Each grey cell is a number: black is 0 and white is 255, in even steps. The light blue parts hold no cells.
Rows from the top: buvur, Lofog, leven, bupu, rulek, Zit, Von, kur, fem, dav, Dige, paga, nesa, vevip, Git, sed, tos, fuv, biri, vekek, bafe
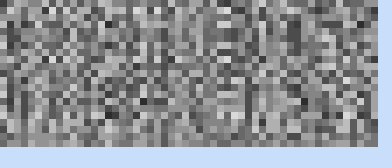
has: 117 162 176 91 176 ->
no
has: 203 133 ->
yes

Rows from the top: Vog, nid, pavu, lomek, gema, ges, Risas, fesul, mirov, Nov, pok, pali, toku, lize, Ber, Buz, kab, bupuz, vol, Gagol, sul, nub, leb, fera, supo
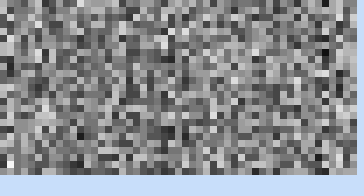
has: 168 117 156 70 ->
no
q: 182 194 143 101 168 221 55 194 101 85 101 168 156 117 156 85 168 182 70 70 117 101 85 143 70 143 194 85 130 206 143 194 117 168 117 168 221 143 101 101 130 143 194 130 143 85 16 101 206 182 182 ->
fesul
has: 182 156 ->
yes

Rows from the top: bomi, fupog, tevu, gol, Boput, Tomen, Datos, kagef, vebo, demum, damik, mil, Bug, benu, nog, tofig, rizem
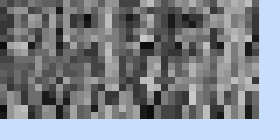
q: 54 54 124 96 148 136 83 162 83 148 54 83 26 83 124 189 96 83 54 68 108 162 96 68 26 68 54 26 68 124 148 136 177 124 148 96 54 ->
gol
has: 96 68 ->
yes
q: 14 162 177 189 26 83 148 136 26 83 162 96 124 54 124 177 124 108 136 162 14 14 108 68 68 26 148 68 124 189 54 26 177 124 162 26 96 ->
Datos
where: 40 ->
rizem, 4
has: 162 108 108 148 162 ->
yes
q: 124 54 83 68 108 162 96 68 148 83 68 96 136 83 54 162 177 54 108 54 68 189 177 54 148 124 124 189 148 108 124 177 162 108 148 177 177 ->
Bug
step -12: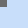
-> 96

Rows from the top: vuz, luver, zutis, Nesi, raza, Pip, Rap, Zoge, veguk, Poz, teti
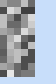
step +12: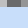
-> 203 118 118 161
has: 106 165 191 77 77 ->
yes
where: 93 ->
Zoge, 0
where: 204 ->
Nesi, 4

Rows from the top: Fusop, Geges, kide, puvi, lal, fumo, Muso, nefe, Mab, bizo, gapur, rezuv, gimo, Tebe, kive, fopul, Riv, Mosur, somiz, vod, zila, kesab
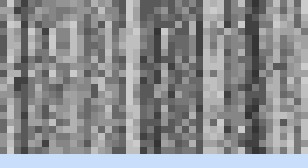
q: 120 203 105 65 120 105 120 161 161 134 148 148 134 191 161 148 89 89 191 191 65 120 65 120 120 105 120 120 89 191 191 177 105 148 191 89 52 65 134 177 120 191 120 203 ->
kesab
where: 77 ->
somiz, 17
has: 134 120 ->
yes

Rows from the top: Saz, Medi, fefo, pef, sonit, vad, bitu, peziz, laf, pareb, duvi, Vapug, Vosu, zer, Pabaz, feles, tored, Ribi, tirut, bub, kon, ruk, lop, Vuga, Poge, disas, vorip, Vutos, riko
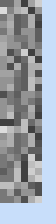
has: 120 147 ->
yes
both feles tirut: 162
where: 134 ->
Medi, 1

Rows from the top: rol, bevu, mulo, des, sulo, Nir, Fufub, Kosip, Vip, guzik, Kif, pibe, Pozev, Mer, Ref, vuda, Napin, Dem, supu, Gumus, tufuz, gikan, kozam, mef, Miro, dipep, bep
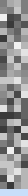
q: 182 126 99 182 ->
sulo
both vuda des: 113
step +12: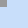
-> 166
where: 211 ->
supu, 3

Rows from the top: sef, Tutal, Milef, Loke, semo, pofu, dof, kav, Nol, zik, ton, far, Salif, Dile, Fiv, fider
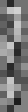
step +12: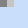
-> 142 209
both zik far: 114
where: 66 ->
Loke, 1
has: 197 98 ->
no

